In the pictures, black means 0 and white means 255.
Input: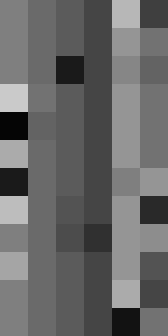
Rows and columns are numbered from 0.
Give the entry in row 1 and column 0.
127
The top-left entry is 127
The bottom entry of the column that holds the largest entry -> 127
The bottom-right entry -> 114
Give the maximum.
202
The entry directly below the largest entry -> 5
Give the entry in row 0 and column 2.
91
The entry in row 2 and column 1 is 106
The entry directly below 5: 171
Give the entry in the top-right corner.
63
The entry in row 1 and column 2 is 91
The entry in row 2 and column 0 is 127
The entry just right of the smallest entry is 99
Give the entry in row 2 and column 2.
26
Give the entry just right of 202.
114

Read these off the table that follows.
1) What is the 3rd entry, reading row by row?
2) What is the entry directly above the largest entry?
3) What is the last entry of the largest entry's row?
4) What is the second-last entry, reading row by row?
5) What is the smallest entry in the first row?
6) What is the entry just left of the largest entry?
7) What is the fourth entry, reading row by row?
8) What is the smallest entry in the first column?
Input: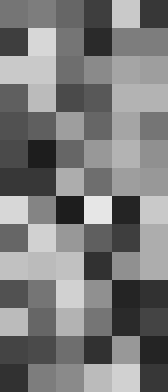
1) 102
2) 110
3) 201
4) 209
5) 55
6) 29
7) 62
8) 49

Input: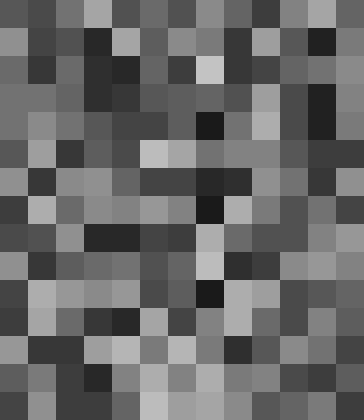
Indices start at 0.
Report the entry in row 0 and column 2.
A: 114
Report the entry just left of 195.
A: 61
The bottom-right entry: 61
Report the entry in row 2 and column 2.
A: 106
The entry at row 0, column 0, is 87
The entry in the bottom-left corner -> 68
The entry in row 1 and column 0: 144
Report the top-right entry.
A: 100
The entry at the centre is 130
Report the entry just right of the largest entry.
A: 55
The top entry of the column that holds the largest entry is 138
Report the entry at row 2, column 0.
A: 106
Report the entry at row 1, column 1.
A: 68
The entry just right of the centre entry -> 26
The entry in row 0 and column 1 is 74
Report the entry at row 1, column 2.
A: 81
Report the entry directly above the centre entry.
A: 68
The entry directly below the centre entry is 61
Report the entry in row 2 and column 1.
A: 55
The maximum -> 195

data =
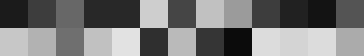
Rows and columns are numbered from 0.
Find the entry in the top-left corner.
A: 27
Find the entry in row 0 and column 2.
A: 103
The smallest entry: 11
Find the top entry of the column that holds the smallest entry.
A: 155
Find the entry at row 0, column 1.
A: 61
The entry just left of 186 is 47
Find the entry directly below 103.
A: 111
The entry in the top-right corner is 84

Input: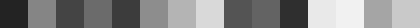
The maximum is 241
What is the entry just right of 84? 99
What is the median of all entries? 133

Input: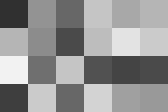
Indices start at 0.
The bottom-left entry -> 62
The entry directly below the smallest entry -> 181
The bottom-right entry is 153
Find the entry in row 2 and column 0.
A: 242
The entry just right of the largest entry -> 111
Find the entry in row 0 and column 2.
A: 103
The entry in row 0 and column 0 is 48

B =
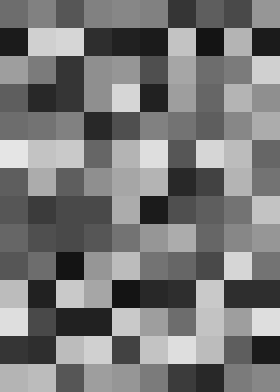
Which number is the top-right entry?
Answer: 150
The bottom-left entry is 180
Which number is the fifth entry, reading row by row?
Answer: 135
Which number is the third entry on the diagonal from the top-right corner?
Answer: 109
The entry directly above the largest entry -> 109
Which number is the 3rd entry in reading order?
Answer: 86
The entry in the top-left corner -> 109
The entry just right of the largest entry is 195
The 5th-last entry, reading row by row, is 123
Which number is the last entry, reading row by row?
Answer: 135
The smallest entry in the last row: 40
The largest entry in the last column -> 222
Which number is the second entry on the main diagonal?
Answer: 208
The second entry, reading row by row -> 129
